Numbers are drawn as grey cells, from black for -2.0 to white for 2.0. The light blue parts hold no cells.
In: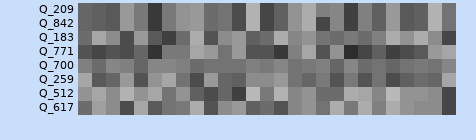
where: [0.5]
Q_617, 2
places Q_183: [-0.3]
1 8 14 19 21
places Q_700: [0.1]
3 6 7 15 20 27

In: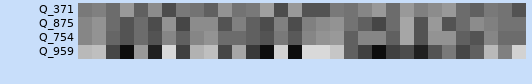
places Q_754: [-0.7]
4 6 14 25 29
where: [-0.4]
Q_754, 3
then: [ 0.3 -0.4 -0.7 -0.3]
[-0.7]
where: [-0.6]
Q_754, 16
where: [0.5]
Q_371, 14

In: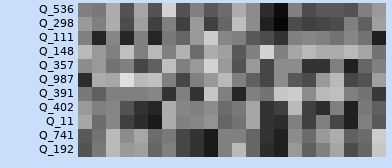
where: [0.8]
Q_148, 8
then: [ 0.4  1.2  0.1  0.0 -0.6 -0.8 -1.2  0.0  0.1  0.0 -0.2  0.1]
[-0.2]
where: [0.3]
Q_11, 10
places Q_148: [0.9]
1 6 17 20
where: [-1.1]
Q_391, 22

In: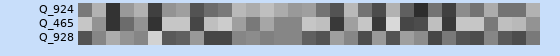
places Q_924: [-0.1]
1 11
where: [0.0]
Q_928, 14
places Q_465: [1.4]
23
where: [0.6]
Q_465, 14
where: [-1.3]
Q_924, 25
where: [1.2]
Q_465, 11
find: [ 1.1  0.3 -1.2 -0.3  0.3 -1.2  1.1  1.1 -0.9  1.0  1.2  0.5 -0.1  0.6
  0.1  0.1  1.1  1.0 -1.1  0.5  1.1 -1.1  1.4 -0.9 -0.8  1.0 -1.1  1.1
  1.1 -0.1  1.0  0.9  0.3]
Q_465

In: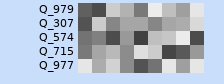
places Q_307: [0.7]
8
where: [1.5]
Q_715, 5
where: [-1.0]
Q_574, 5

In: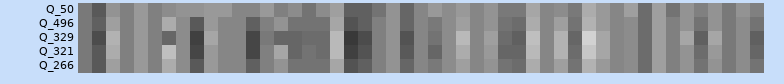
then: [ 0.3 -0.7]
[0.1]
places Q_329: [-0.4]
7 15 16 36

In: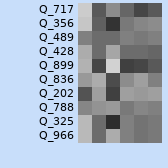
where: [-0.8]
Q_836, 3
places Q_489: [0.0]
1 4 6
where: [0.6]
Q_428, 3
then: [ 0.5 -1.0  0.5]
[0.4]
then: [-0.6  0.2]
[-0.4]

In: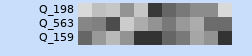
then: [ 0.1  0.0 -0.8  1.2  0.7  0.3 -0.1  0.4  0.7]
[-0.3]
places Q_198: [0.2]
9 10
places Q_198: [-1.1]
6
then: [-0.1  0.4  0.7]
[-0.3]
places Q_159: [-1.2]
5 6 11
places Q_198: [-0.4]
7

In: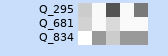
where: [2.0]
Q_834, 1
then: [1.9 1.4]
[1.9]
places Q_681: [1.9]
2 4 5
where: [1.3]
Q_681, 1
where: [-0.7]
Q_295, 3
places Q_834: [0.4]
2 4 5

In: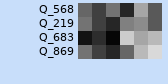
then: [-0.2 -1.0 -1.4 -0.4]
[0.9]
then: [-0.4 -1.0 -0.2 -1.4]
[0.6]

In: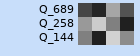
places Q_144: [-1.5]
2
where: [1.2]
Q_258, 2
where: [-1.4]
Q_689, 2
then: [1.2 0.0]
[-1.5]

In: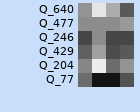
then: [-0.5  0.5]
[-0.8]
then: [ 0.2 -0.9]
[-0.9]
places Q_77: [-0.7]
4
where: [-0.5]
Q_429, 1
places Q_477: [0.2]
1 2 3
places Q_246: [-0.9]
1 3 4
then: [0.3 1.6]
[0.7]

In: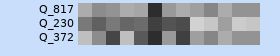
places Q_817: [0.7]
1 4 8 11
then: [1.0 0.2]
[-0.9]

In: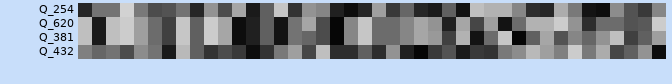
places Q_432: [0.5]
16 34
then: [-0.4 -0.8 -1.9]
[0.1]
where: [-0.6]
Q_620, 41
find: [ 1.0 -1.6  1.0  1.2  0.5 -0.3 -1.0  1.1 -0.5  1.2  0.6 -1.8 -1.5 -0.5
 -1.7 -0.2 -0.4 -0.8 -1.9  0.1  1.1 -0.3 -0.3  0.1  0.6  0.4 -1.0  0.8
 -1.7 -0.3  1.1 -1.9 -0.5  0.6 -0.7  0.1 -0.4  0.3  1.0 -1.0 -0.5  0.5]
Q_381
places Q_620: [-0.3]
6 22 23 32 38 39
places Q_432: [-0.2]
3 6
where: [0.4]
Q_381, 26

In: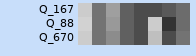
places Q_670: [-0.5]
4
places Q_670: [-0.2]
2 8
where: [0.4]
Q_88, 3
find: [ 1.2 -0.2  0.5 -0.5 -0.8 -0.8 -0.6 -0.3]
Q_167
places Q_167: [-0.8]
5 6

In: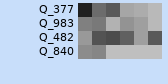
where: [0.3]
Q_983, 4
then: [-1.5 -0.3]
[-0.6]
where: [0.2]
Q_840, 1
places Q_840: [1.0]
3 4 5 6
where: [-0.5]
Q_482, 4

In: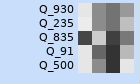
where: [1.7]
Q_235, 1
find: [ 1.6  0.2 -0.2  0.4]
Q_930

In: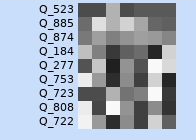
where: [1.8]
Q_722, 1
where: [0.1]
Q_874, 7
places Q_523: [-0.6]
5 6 7

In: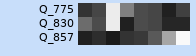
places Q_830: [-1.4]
7 8
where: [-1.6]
Q_857, 3
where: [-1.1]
Q_857, 5
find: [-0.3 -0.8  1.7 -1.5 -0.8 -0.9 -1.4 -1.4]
Q_830

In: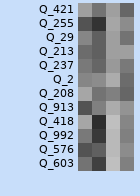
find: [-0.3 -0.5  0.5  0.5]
Q_213
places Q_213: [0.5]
3 4
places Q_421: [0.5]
1 3
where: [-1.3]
Q_418, 2

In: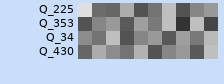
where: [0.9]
Q_34, 10
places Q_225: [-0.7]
5 8
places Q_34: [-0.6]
7

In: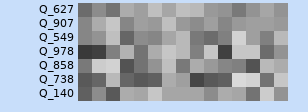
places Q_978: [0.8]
4
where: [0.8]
Q_978, 4
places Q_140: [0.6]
5 7 8 9 12

